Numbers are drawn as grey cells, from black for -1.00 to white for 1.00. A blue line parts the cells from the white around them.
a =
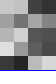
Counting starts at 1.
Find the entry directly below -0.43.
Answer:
0.69
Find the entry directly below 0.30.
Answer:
-0.33
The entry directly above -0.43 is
-0.38
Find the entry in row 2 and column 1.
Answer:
0.25
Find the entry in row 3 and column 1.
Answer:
0.42
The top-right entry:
-0.60

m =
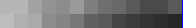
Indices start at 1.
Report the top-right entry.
-0.30
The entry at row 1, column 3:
0.27
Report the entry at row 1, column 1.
0.43
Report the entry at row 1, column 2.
0.43
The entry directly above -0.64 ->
-0.42
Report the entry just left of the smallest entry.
-0.64
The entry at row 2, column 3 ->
0.33
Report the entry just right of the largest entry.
0.38

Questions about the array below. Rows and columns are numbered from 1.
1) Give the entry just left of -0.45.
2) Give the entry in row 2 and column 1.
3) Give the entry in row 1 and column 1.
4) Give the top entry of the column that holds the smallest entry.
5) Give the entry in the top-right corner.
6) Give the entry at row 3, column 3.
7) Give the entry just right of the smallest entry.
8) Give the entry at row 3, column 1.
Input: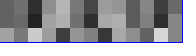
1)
-0.06
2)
-0.23
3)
-0.23
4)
-0.63
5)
-0.18
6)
0.59
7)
0.27
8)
0.27

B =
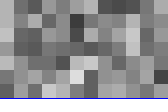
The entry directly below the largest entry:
-0.02
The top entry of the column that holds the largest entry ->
0.24
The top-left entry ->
0.41
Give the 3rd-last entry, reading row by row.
0.14
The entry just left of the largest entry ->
0.29
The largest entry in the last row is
0.57
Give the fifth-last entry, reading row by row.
0.29
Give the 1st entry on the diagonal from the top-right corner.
0.35
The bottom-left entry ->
-0.25
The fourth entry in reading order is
0.19
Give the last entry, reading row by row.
0.24
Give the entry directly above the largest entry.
0.46
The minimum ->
-0.53
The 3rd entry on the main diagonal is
-0.25
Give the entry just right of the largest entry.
-0.25
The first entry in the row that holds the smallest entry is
0.41
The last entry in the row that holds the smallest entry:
0.09
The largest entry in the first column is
0.51
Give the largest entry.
0.73

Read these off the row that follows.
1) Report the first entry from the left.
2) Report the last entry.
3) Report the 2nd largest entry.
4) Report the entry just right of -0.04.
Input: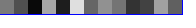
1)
-0.04
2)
-0.25
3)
0.31
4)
-0.37

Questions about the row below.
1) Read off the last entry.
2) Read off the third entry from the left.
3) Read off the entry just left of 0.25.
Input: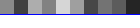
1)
-0.71
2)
0.36
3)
0.68
